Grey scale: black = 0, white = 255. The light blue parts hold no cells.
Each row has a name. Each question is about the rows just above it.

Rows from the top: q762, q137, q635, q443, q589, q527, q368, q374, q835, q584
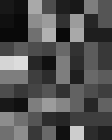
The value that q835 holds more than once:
[62]
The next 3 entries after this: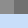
[85 44 38]
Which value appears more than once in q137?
[156]
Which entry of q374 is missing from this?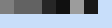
[134]

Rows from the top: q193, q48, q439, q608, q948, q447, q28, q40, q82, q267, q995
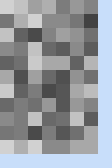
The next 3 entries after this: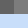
[ 74  86 168]
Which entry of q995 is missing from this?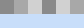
[175]
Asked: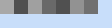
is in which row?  q447
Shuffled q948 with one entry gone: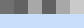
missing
[181]
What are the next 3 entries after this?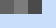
[ 86 168 188]
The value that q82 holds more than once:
[194]

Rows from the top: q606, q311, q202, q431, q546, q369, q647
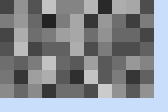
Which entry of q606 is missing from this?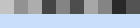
[181]
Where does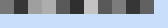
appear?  q369
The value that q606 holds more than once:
[132]
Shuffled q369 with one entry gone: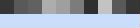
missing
[118]
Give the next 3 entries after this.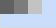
[104  89 159]
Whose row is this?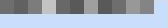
q546

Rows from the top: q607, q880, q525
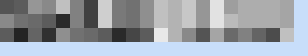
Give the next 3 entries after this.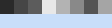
[106 129 100]
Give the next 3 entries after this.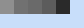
[ 70  92 232]

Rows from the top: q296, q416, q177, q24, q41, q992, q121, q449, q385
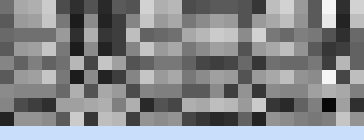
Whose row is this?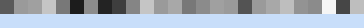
q992
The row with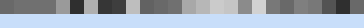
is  q177

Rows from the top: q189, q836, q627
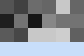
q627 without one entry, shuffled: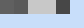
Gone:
[206]
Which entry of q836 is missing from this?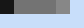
[30]
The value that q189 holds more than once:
[102]
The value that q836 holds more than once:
[115]
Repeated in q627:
[200]

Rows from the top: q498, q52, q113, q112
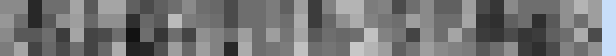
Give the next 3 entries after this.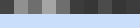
[ 96 110 172]
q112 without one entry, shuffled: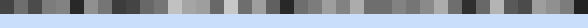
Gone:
[81]
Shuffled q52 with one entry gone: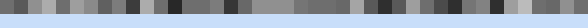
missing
[151]
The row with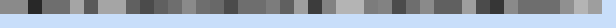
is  q498

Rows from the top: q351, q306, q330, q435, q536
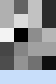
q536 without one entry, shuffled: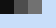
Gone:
[147]
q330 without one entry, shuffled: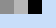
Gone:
[243]

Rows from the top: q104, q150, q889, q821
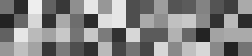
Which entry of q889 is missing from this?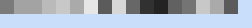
[178]
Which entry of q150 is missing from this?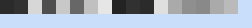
[109]
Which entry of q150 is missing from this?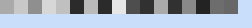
[223]
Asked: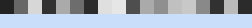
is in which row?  q150
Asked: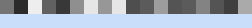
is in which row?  q104

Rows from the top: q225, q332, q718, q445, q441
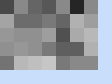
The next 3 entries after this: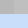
[198 121 137]
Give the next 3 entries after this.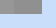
[158  80 170]
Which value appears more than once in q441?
[137]
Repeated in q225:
[137]

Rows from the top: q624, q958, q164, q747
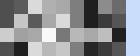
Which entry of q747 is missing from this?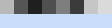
[38]
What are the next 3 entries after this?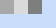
[31 59 85]
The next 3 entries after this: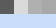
[126  31 140]
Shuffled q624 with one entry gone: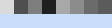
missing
[176]

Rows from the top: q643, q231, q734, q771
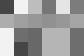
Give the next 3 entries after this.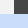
[104 181 181]
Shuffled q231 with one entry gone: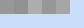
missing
[159]

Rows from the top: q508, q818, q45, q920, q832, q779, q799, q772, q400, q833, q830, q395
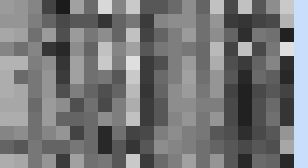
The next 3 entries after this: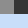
[161 112 201]
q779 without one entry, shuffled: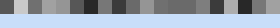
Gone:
[94]
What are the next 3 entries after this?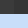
[ 67  73 179]

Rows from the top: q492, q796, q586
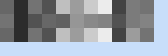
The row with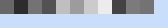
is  q492
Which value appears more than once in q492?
[115]
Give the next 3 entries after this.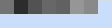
[131  82 123]
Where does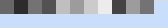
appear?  q586

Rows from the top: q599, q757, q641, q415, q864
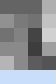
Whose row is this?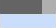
q599
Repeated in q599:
[100]
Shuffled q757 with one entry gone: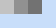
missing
[122]
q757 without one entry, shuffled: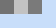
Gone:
[145]
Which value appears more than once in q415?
[138]

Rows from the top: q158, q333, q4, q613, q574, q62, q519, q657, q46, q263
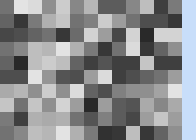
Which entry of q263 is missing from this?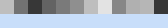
[49]
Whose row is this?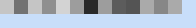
q657
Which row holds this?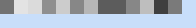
q158
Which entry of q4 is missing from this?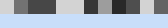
[107]
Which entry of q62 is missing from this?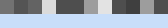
[149]

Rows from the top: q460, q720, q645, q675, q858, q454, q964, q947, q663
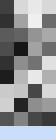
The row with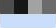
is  q675
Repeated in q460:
[216]
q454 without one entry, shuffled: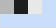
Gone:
[176]
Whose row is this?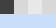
q460
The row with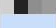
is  q947

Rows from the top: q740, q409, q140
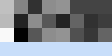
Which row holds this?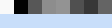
q140
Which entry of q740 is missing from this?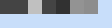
[133]
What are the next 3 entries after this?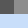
[147  80  55]
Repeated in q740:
[68]
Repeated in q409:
[35]

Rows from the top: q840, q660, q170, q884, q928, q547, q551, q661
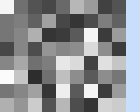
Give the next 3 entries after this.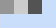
[183  77  53]
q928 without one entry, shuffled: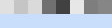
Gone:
[168]
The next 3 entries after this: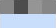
[141 218 141]

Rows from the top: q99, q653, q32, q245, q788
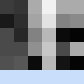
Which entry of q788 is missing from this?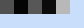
[19]
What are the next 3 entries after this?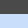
[144 199  74]
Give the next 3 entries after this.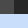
[130 184  11]
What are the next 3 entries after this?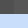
[ 11 184  19]
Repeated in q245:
[74]
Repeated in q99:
[171]

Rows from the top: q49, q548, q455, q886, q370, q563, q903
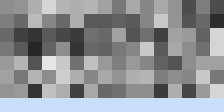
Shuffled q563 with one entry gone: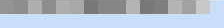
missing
[206]
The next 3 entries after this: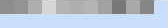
[168 147  77]
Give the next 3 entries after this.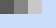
[147  84 105]

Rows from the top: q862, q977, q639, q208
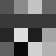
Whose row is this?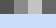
q862
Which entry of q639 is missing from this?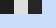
[164]
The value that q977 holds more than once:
[57]

